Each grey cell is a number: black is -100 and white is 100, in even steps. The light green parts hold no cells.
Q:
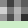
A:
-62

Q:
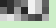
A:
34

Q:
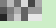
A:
80

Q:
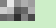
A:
-43

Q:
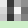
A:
0

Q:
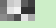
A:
34

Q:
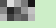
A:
42

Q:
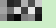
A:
-84

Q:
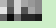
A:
-79
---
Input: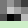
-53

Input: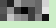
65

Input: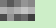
6

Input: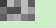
-26

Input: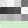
-9

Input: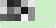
81

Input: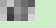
-27
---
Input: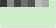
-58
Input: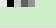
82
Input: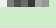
89
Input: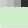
59
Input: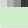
69
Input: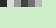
-68
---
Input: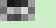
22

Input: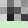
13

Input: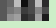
-66

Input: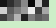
-74

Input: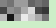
-22

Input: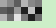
-5

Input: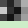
36

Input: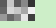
-61
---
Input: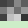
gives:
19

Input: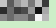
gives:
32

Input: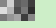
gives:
-65

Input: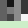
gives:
-57

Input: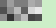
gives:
81

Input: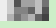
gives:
-35
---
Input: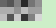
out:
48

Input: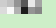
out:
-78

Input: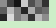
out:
34

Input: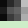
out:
-34

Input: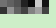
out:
2

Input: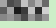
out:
53

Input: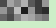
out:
18

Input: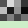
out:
-80

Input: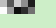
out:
-88

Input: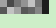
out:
-21
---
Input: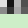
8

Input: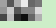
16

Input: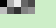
49

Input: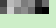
-26

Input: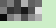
-1

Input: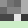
-20

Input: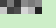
56

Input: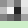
49

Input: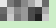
-18

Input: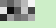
79
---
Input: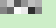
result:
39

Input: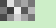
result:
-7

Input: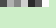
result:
98

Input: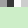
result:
61

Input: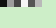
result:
45

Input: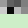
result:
-1

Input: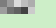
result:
36
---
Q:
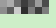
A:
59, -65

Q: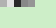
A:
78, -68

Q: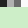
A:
96, -73

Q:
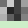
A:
60, -70

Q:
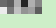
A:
85, -71

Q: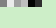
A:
84, -97

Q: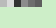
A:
72, -61

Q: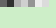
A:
85, -62

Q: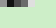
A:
75, -86
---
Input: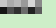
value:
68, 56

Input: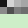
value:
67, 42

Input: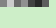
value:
60, 13

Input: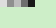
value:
73, 48

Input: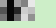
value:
82, 71

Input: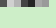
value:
63, 41

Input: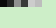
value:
60, 48
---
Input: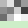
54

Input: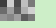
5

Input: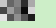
-33

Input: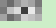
-16

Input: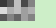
3

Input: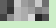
11

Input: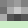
-33

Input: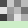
14

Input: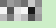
-1
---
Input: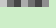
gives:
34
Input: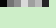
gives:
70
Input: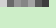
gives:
5
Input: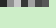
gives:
-57
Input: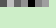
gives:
14
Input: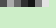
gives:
-62
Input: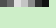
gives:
54
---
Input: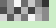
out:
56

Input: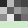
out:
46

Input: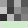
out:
-42

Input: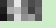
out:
-9

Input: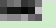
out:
-59

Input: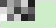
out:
-1

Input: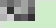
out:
5

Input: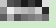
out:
-58

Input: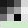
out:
-72

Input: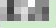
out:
99
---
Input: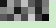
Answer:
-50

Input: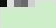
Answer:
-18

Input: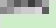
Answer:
70

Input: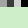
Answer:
63

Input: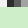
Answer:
-27

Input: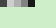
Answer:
2

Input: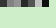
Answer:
53
